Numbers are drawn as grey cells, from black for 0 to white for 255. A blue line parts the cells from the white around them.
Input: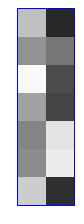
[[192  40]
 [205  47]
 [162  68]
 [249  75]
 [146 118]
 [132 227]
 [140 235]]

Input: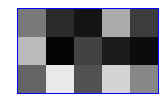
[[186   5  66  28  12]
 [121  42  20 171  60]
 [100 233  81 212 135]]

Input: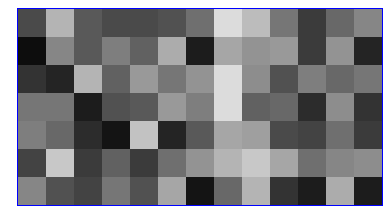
[[ 51  36 180  97 153 118 147 220 141  81 126 104 118]
 [134  81  67 118  81 166  20 104 180  51  28 172  28]
 [126 104  44  20 194  36  89 166 159  74  67 111  59]
 [118 118  28  81  89 153 126 220  97 104  44 141  51]
 [ 13 134  89 126  97 172  28 166 147 153  59 147  36]
 [ 74 180  89  74  74  81 111 220 188 118  59 104 134]
 [ 67 200  59  97  59 111 147 180 200 166 111 134 141]]

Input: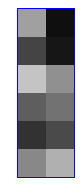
[[160  15]
 [ 68  22]
 [ 50  74]
 [ 94 114]
 [196 144]
 [136 176]]

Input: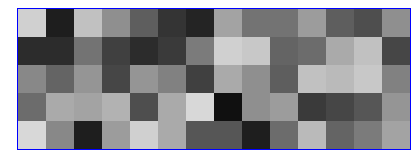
[[208  30 193 143  94  52  36 163 115 115 156  94  78 143]
 [ 44  44 115  64  44  58 123 208 200 100 108 170 193  70]
 [136 100 149  70 149 129  64 170 143  94 193 186 200 129]
 [216 136  30 156 208 170  86  86  30 108 186 100 123 163]
 [108 170 163 178  78 170 216  16 143 156  58  70  86 149]]

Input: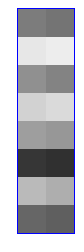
[[ 54  48]
 [102  95]
 [124 116]
 [144 131]
 [158 151]
 [186 174]
 [210 218]
 [231 237]]
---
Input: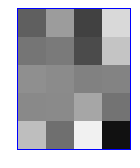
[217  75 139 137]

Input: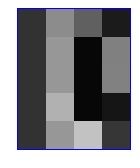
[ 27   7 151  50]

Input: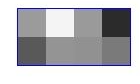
[ 43 145]

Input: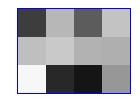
[195 178  40]

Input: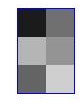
[112 181]

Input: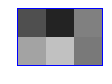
[128 193]
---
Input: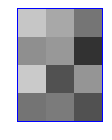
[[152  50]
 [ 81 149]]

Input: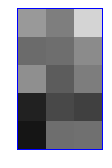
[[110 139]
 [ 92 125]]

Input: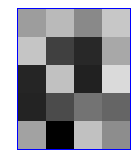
[[ 64  40]
 [193  33]]

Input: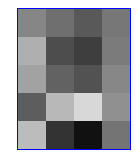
[[77 62]
 [98 82]]

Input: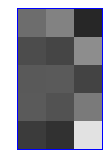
[[ 69 141]
 [ 90  67]]

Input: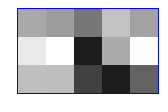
[[253  28]
 [190  65]]
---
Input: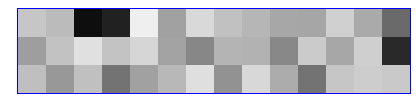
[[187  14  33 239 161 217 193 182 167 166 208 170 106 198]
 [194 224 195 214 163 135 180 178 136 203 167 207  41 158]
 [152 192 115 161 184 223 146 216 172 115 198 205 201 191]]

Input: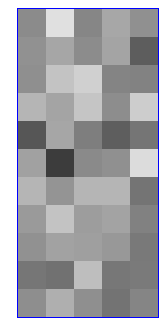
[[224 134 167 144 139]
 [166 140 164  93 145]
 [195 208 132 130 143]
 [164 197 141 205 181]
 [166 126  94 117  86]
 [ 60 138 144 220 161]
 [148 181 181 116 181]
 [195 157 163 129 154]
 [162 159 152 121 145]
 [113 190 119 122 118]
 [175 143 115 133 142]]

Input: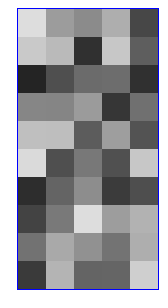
[[156 139 174  71 221]
 [186  48 199  94 201]
 [ 79 107 109  48  36]
 [133 155  54 112 134]
 [190  92 158  83 191]
 [ 79 120  80 199 218]
 [100 141  59  78  45]
 [121 221 157 178  67]
 [169 145 115 174 114]
 [180 100 101 207  58]]

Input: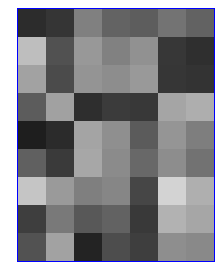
[[ 53 128  99  93 115  98  44]
 [ 81 152 129 145  55  47 190]
 [ 75 148 141 153  54  51 162]
 [161  46  59  56 165 174  92]
 [ 43 164 143  91 149 126  30]
 [ 58 167 139 104 141 114  96]
 [154 127 134  70 211 175 197]
 [121  88  98  57 178 166  62]
 [162  35  77  62 142 137  82]]

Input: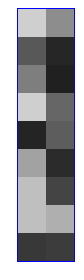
[[141 207]
 [ 38  88]
 [ 32 126]
 [102 207]
 [ 93  36]
 [ 43 162]
 [ 68 191]
 [175 191]
 [ 60  56]]

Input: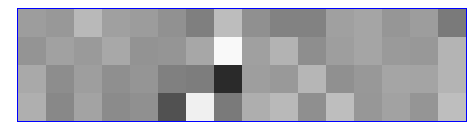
[[152 185 160 156 145 127 189 144 130 130 160 165 150 157 122 157]
 [161 154 168 147 149 167 249 160 179 142 158 165 154 152 180 148]
 [141 158 143 149 128 125  42 158 153 182 144 152 165 164 180 169]
 [136 163 139 144  81 240 122 174 185 143 190 151 162 149 190 175]]
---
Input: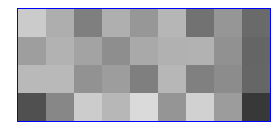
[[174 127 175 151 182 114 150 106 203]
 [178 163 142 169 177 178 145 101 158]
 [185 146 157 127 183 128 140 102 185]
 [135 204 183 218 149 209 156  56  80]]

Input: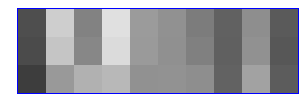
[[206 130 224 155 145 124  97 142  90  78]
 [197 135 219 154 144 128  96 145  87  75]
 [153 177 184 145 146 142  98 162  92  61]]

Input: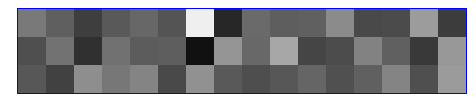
[[ 95  62  89 103  84 239  39 106  94  96 139  73  75 156  60 121]
 [114  48 113  92  94  17 149 104 167  69  76 130  96  57 152  79]
 [ 65 142 119 132  73 145  89  78  87 101  80  96 132  79 155  87]]

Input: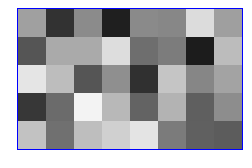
[[ 50 139  31 138 135 220 159 160]
 [170 170 221 110 124  28 188  85]
 [189  85 143  48 197 134 163 229]
 [107 243 184  99 179  95 141  55]
 [112 190 208 228 123  96  92 194]]

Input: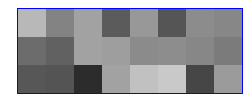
[[131 162  91 152  85 140 135 184]
 [ 97 162 158 139 141 135 123 108]
 [ 84  44 162 193 201  70 155  87]]

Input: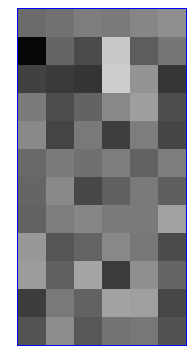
[[114 125 122 134 143 107]
 [101  74 201  93 118   6]
 [ 58  52 205 148  54  65]
 [ 76  99 136 158  78 122]
 [ 68 121  62 125  69 137]
 [122 112 125  98 125 105]
 [137  71  96 122  95 101]
 [125 134 122 122 161  98]
 [ 85 100 136 119  75 152]
 [ 97 165  60 143 101 156]
 [121  98 162 159  71  61]
 [140  87 115 119  82  83]]
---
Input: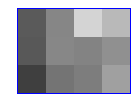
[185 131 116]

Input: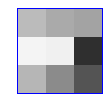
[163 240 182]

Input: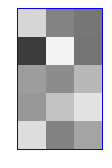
[118 243 157]

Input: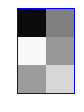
[128 249]

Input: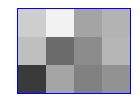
[179 140 165]

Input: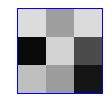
[219 211 191]

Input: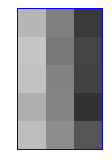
[ 57 119 194]

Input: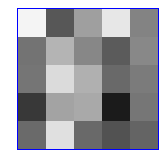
[131  91 176 163 106]

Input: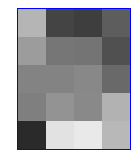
[ 93 116 131 127]
